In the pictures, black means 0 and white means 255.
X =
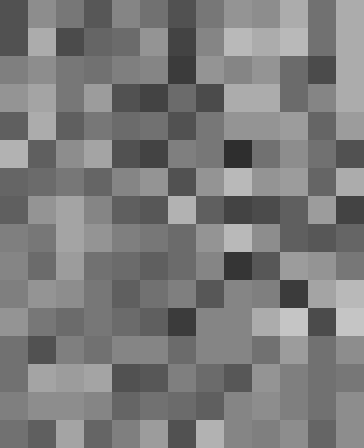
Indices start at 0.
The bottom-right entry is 141
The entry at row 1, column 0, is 81
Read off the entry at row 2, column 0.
127
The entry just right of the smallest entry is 113
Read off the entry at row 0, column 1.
141
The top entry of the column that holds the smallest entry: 148
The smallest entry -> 46
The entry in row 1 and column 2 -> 75
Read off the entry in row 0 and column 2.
119
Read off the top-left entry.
81
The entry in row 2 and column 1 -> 141
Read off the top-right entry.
172
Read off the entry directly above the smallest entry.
148
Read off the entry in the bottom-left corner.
113

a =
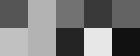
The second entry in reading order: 179
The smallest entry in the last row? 17
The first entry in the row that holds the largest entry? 193

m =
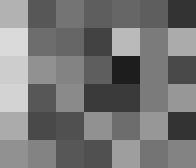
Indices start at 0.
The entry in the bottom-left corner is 145
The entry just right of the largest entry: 109
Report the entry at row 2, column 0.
205
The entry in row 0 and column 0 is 178
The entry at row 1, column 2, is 102
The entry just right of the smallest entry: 123
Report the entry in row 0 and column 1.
87
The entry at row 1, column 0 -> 218

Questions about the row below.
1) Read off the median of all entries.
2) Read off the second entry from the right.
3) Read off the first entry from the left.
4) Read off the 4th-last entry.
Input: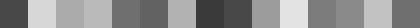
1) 138
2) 194
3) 72
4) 124

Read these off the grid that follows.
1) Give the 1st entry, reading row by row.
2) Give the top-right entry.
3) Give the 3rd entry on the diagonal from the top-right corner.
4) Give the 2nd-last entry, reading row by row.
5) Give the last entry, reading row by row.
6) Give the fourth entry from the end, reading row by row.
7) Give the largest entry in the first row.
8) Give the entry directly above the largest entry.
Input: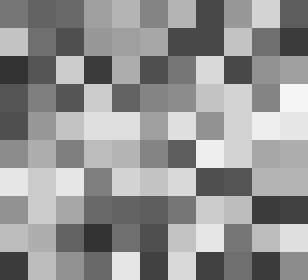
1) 118
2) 93
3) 72
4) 59
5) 140
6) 65
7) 211
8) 159

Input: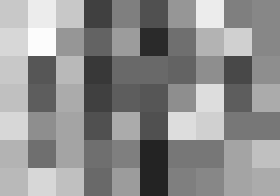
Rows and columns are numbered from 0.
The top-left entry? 200
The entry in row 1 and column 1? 252
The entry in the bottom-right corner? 171
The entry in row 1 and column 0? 215
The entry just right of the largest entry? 150
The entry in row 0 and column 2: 200
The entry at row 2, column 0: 200
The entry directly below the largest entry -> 86
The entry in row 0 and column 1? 236
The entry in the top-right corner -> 135
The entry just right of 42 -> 111
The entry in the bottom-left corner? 185
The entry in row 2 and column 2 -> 185
